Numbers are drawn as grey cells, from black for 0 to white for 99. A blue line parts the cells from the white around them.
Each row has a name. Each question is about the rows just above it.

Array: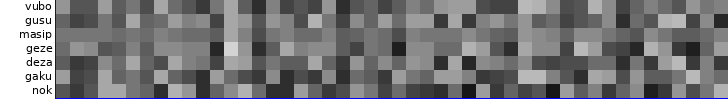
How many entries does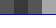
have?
4
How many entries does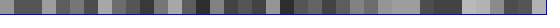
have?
39

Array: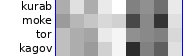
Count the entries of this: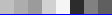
8
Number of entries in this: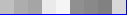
9
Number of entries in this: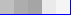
5
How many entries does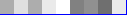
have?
9
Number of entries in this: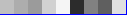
9
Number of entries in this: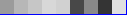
9

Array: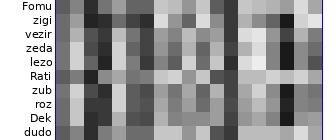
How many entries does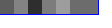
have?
7
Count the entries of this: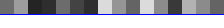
16
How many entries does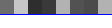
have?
8
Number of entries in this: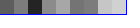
9
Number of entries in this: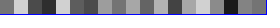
19

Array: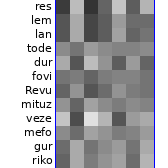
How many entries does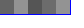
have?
5
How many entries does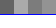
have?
4
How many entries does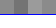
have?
4
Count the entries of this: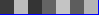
7
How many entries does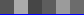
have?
6

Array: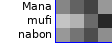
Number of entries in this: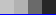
4
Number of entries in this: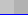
2
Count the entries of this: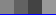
4
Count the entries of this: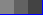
3
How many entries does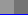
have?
2

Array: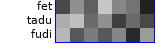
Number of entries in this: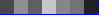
7
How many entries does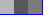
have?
3
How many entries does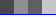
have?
4
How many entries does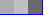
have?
3
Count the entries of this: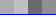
4
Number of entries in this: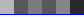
6

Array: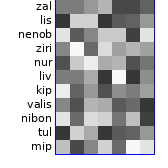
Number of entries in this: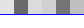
6
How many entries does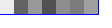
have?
7
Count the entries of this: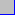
1
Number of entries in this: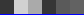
6
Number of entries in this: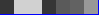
7

